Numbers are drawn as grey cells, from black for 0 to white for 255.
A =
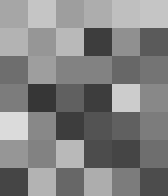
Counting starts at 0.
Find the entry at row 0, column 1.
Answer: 197
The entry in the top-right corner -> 197
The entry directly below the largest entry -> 150
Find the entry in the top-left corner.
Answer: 166
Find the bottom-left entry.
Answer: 69
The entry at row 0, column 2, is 158
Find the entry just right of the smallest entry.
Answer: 96
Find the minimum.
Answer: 54
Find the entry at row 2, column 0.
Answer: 110
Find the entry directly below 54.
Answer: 136
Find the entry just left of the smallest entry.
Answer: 124
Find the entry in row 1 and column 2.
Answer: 185
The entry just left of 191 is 173

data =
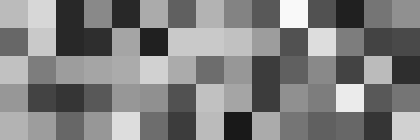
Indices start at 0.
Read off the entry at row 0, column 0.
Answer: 187
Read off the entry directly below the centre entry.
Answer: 193
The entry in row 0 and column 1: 215
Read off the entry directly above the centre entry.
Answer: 201
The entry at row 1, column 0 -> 103
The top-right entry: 144
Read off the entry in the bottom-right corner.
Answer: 209
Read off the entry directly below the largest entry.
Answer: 81
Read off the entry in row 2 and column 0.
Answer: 193
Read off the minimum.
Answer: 25
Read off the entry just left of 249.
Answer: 88
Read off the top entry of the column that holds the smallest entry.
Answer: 131
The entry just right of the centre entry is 151
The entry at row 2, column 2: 157
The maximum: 249
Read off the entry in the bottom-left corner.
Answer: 179
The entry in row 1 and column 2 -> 40
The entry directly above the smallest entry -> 165
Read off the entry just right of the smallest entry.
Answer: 171

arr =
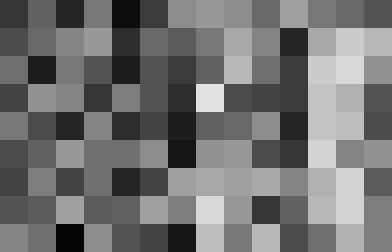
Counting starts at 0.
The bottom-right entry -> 125
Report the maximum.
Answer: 225
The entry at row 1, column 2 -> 132
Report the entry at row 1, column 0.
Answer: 75
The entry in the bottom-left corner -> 132
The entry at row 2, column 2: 119
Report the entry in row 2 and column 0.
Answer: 111
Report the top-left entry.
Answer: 53
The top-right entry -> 83
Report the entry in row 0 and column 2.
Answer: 37
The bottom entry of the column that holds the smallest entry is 5
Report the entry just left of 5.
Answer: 111
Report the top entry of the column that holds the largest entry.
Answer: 152
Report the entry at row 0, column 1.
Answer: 97
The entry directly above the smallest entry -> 160
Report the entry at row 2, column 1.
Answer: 29
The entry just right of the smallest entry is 140

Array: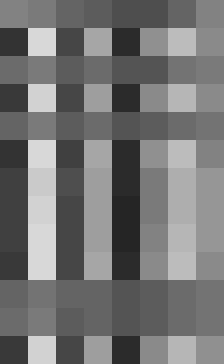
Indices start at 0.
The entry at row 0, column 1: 122
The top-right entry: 130
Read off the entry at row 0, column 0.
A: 130
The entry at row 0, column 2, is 100
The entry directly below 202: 210
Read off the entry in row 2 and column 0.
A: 107
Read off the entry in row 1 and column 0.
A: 51
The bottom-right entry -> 144
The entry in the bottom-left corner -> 57

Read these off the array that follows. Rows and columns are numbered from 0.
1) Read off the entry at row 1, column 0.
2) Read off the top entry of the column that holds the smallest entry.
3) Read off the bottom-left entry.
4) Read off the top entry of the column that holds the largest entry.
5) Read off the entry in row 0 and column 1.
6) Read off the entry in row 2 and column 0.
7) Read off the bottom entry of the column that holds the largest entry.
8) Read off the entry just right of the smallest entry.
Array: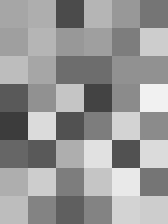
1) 159
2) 166
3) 189
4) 117
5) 174
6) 189
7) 205
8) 219
